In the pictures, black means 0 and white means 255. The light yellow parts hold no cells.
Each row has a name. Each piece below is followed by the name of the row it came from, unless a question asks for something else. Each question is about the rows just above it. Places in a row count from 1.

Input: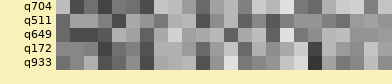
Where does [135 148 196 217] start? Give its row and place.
q933, 15
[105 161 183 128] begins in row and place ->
q704, 11
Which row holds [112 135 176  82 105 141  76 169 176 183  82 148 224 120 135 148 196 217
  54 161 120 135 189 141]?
q933
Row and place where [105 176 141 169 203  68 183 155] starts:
q172, 14
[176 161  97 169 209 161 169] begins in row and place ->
q649, 5

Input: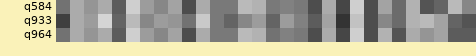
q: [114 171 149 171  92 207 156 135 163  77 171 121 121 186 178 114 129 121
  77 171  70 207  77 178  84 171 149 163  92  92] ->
q964
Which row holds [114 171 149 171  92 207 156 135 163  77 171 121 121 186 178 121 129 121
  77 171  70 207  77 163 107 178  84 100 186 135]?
q584
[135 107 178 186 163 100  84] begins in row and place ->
q933, 24

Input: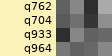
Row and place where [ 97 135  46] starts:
q762, 1
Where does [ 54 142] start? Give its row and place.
q704, 3
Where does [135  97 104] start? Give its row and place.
q933, 2
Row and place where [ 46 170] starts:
q762, 3
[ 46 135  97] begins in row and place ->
q933, 1
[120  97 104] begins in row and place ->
q964, 1

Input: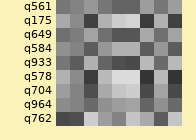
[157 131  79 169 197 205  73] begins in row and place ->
q704, 1
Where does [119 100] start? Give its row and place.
q561, 4
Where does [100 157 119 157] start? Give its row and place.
q561, 6

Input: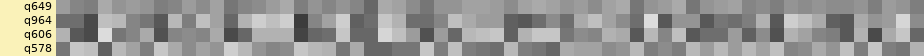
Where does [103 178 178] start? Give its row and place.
q606, 14
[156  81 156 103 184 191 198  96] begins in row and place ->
q606, 26

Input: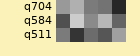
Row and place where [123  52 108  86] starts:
q511, 1
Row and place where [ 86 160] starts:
q511, 4

